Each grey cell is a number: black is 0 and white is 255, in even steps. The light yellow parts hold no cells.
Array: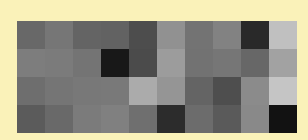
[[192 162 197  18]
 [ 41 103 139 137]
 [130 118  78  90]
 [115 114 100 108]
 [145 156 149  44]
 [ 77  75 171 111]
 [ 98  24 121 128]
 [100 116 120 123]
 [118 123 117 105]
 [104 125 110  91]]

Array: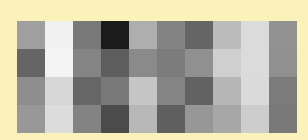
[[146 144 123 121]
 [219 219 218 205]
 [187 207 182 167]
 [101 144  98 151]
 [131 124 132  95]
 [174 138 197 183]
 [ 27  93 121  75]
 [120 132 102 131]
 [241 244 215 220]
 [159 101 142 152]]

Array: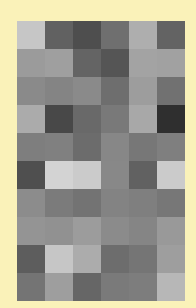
[[ 99 161 113  47 127 203 119 153 158 183]
 [174 163 157 168 119  97 127 133 117 125]
 [111  85 110 121 135 136 131 139 109 122]
 [ 78 100 138 105 108 203 115 156 172 102]
 [ 97 159 132  72 128 211 123 145 198 158]
 [198 155 138 171 126  79 140 148  93 116]]

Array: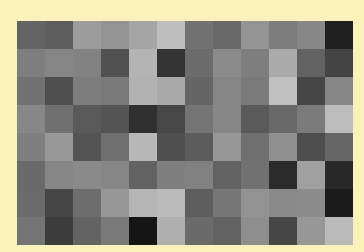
[[ 31  68 134 188 102  41  28 186]
 [135  98  70 123  77 160 140 151]
 [125 171 192 105 144  43 138  70]
 [148 126 122  90 111 113 147 142]
 [105 139 133 135 151  98 119  98]
 [114 108 101 116  92 129  93 106]
 [190  51 169  71  79 127 186 175]
 [165 180 178  48 184  98 181  21]
 [148  81 121  84 111 134 151 121]
 [156 130 125  89  84 138 109  99]
 [ 93 133  78 112 153 134  69  59]
 [100 126 114 135 127 106 107 116]]

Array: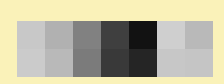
[[185 197]
 [207 199]
 [ 18  37]
 [ 63  57]
 [129 123]
 [177 185]
 [200 203]]

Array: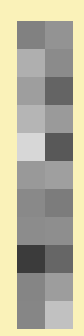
[[147 139 100 154  88 159 124 142 102 157 193]
 [129 175 158 181 215 153 137 140  59 133 134]]

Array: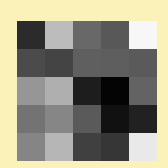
[[247  90  99  33 233]
 [ 88  94   4  17  54]
 [104  95  29  90  64]
 [188  68 175 134 182]
 [ 43  75 150 115 133]]
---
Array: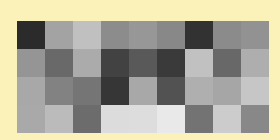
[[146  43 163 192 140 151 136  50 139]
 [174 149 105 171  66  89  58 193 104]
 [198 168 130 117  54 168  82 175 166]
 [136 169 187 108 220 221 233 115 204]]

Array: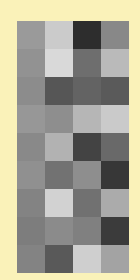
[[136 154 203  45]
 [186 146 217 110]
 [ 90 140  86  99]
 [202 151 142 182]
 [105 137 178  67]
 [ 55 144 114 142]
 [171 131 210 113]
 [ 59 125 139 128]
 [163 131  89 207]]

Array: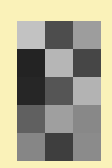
[[157 194  77]
 [ 70  35 182]
 [179  38  85]
 [136  96 159]
 [139 134  62]]

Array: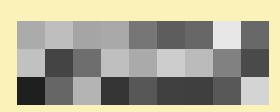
[[104 171 190 165 169 118  93 103 231]
 [ 74 193  68 110 191 170 205 187 129]
 [212  31 102 180  53  87  64  63  88]]

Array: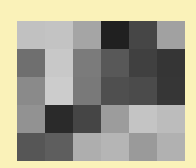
[[161 193 195 165  32  70]
 [ 53 111 200 123  88  64]
 [ 54 138 204 121  79  75]
 [188 146  42  69 156 196]
 [177  86  94 174 181 154]]

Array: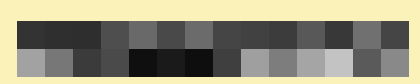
[[ 69  51  47  46  78 105  73 107  69  65  60  88  56 112]
 [137 162 119  59  74  15  26  14  63 159 125 165 195  90]]
